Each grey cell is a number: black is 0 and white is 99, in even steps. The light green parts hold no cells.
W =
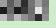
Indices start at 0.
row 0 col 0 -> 61
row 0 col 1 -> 36
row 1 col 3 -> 23
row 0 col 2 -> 52
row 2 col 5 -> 18
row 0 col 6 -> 46

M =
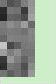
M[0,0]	45
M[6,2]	37
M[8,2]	49
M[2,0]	14
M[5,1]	50
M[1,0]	17
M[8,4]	48
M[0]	[45, 32, 36, 49, 57]
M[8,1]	59
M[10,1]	37
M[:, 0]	[45, 17, 14, 48, 46, 40, 76, 61, 22, 18, 45]
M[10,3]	36
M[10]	[45, 37, 43, 36, 59]
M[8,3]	39
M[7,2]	55

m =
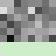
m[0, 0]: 70
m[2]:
[28, 49, 64, 56, 38, 61, 48, 43]
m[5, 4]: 36
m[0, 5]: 53
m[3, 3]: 52
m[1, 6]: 41
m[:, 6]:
[43, 41, 48, 51, 62, 55]
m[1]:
[86, 68, 49, 48, 84, 30, 41, 47]
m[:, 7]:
[60, 47, 43, 61, 69, 27]
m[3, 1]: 27
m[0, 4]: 52

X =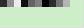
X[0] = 17
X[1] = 56
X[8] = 45
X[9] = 70

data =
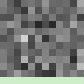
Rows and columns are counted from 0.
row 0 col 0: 50
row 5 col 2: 57
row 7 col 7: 36
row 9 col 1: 44
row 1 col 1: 39
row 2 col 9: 35
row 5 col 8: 57
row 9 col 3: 18
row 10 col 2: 61
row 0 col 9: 42
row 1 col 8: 44
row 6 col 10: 38
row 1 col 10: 42
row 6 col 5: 50
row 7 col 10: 26
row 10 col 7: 20
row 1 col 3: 22
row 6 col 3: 49
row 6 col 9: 41
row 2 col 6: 33
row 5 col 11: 37
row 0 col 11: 65
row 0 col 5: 40
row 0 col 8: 40
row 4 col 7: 50
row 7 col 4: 40
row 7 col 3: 47
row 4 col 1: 32
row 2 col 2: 50
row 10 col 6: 22
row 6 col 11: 43
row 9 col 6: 63
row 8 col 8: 50
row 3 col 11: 47
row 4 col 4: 55
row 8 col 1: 37

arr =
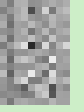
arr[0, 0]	61
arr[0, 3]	69
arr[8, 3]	77
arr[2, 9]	66
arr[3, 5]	63
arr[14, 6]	59
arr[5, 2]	64
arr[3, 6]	55
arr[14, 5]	60
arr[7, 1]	48
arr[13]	[53, 56, 54, 48, 50, 70, 78, 33, 63, 62]
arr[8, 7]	92
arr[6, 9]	83
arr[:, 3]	[69, 72, 72, 61, 69, 63, 86, 57, 77, 57, 62, 83, 36, 48, 66]
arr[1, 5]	55
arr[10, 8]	58
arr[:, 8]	[63, 68, 64, 62, 65, 61, 69, 62, 61, 63, 58, 65, 60, 63, 63]
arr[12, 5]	76
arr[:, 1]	[49, 59, 48, 43, 53, 44, 61, 48, 41, 51, 38, 51, 51, 56, 47]
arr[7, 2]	58
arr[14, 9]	63
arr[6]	[48, 61, 73, 86, 16, 46, 84, 52, 69, 83]
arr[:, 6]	[62, 81, 60, 55, 71, 53, 84, 62, 47, 69, 42, 63, 72, 78, 59]
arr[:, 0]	[61, 50, 62, 67, 56, 66, 48, 62, 69, 58, 73, 59, 58, 53, 63]
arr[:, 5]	[57, 55, 56, 63, 59, 62, 46, 66, 53, 66, 63, 49, 76, 70, 60]
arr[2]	[62, 48, 67, 72, 59, 56, 60, 71, 64, 66]
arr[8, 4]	70
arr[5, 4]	74
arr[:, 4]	[56, 30, 59, 72, 46, 74, 16, 62, 70, 58, 91, 49, 65, 50, 62]
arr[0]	[61, 49, 68, 69, 56, 57, 62, 67, 63, 67]
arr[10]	[73, 38, 65, 62, 91, 63, 42, 85, 58, 54]
